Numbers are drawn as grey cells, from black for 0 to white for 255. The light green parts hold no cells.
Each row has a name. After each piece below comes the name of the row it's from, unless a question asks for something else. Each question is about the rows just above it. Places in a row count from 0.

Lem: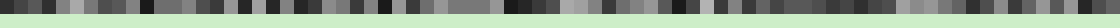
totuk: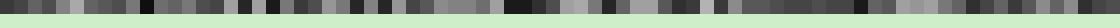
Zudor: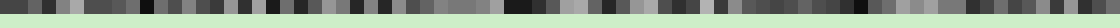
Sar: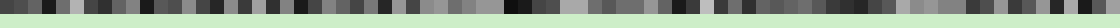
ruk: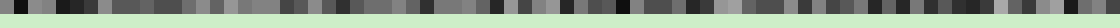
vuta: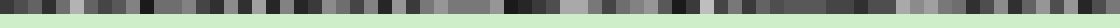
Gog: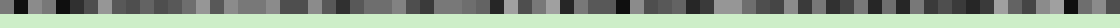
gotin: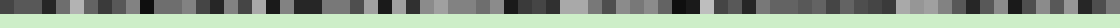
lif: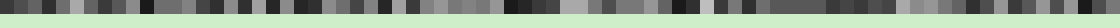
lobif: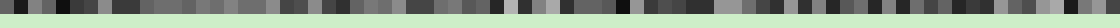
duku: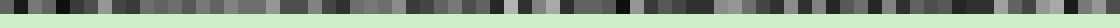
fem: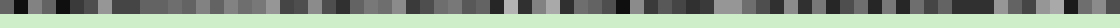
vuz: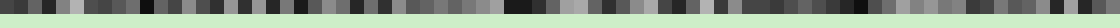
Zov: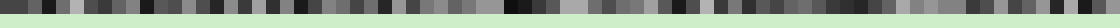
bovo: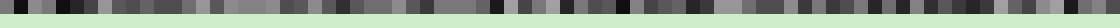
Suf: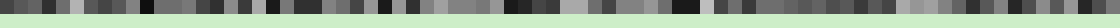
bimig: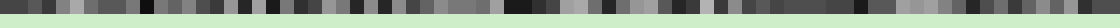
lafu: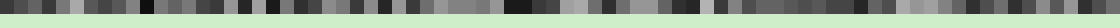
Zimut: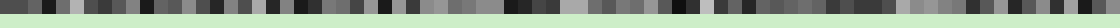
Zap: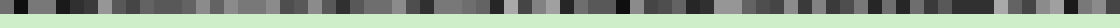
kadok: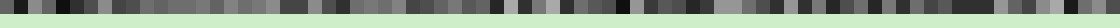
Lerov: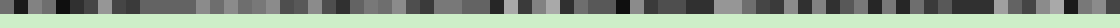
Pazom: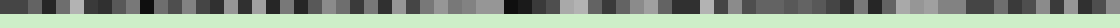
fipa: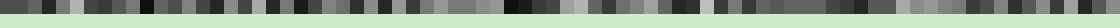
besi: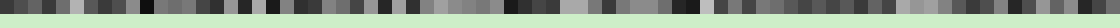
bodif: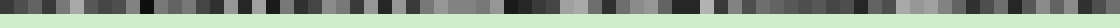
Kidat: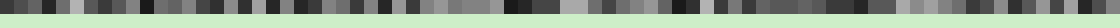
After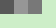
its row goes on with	[ 38 130  38 139  78  99 130 120 120 130 160  26  26  48  88 160 169  99
  38  88 150 169  78  48  69 179  58 139  88  78  69  78  99  78  69  48
  15  88 110 160 139 160 120 120  48  69 110  69  88 139  58 150  48  78
 110]
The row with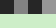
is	totuk
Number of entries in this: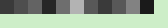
11
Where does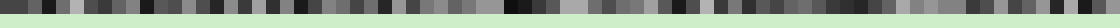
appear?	Zov
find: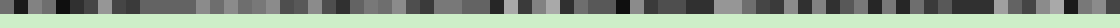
Lerov
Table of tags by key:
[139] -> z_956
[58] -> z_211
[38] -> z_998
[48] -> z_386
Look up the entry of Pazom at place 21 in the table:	z_998

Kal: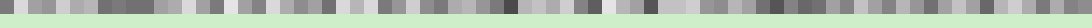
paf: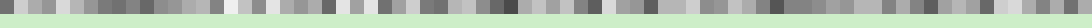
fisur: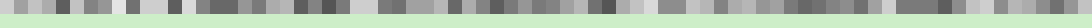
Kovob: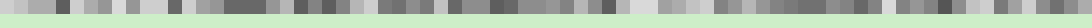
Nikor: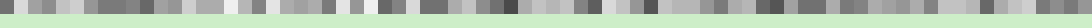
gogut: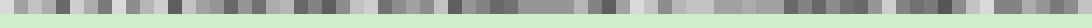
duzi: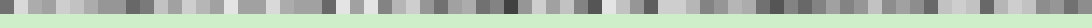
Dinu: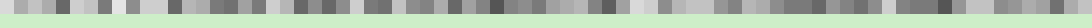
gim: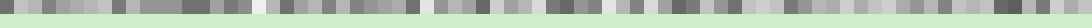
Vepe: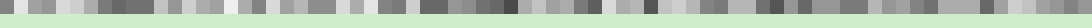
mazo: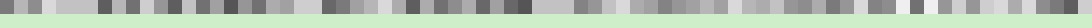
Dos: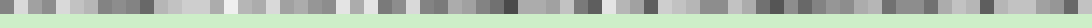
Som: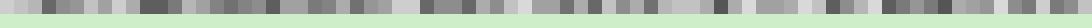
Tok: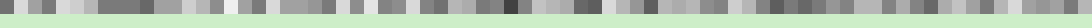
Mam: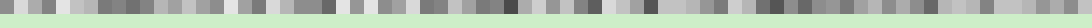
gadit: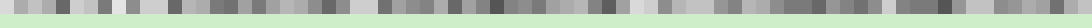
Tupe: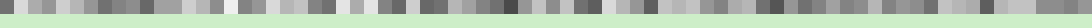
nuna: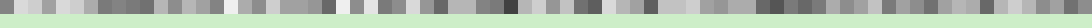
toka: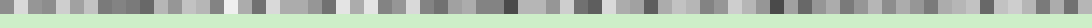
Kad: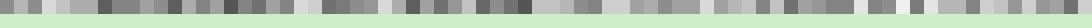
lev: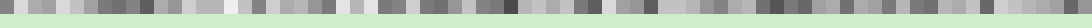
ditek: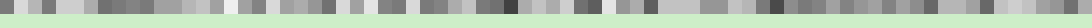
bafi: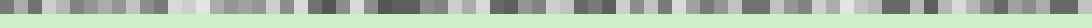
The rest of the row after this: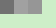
[131 131 228 131 141 239 122 228 182 182 131 206 194 150 206 150 161 113
 206]
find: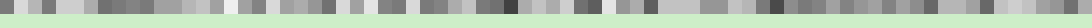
ditek
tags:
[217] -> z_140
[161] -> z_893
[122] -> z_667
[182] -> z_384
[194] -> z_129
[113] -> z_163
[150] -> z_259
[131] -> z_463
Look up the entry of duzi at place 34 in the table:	z_163
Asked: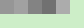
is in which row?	Vepe
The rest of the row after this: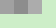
[104 104 194]
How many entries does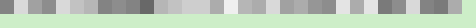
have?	33

